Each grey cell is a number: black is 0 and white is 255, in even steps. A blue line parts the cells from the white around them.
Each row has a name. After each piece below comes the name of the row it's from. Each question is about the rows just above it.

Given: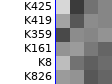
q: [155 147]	K826
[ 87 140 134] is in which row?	K419

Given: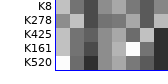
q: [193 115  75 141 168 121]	K8
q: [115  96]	K425
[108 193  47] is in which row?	K425
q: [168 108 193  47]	K425
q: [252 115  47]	K161
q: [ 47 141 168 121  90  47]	K520

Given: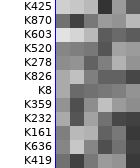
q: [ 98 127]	K278
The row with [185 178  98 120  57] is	K161

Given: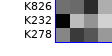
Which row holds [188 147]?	K232
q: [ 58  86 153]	K278
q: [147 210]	K232
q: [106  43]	K826

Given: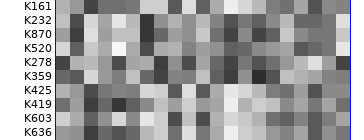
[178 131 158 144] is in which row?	K520
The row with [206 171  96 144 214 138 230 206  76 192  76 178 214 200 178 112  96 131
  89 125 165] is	K603

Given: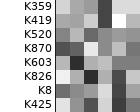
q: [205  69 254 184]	K419
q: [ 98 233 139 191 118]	K870
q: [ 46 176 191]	K603
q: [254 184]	K419
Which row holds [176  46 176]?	K826
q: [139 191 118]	K870
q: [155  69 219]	K359

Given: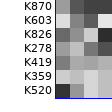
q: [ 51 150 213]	K520
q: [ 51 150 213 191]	K520
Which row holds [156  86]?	K870
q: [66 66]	K870
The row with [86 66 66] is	K870

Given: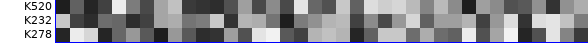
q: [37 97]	K278
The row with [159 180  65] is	K232
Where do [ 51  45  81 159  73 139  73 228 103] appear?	K520
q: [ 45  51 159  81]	K278
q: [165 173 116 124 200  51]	K232
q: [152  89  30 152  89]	K278

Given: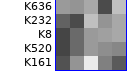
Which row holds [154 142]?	K520
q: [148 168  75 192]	K636

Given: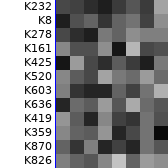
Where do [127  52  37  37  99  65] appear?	K603
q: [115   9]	K359
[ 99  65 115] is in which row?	K603
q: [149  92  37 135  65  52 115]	K419
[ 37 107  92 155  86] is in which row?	K636
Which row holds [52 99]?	K8
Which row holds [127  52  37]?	K603

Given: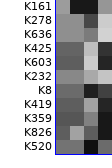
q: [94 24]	K826
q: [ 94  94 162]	K419
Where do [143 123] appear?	K636
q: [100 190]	K425

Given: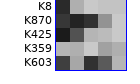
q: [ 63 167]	K603
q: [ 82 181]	K425
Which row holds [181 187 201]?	K425
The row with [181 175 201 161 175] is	K359

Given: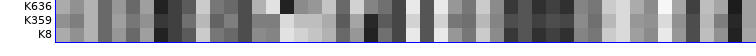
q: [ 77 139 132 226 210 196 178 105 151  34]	K8
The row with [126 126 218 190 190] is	K359

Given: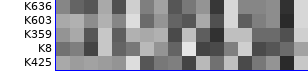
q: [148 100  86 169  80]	K603
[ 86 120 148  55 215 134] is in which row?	K636
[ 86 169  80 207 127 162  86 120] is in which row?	K636
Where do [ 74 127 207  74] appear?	K8

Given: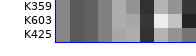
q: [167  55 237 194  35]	K603
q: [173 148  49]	K359
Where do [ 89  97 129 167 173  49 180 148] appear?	K425
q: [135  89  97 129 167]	K425
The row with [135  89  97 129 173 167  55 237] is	K603
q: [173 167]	K603

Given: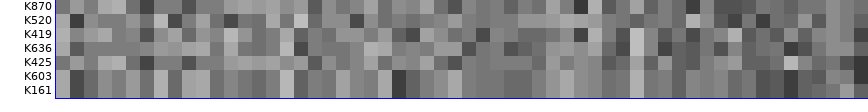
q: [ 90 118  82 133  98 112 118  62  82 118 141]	K636
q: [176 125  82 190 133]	K419
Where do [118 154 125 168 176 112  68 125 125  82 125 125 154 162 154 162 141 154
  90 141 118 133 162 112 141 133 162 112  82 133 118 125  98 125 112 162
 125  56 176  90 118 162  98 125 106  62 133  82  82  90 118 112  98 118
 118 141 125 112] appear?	K870
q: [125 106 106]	K419

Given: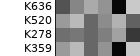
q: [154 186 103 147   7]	K359
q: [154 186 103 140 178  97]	K520
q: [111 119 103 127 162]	K278
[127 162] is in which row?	K278
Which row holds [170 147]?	K636
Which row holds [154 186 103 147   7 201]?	K359

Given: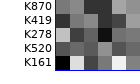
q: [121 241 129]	K161
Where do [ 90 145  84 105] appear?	K520
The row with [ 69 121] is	K161
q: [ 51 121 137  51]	K419
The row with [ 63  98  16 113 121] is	K278

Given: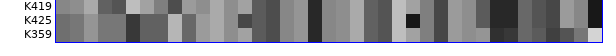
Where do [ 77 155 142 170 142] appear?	K419
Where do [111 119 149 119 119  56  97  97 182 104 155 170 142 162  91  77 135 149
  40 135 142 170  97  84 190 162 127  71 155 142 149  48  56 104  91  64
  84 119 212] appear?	K359

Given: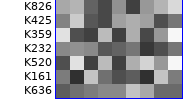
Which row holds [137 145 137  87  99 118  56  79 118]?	K232
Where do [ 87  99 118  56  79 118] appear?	K232
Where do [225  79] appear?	K359
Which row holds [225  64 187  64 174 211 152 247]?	K520

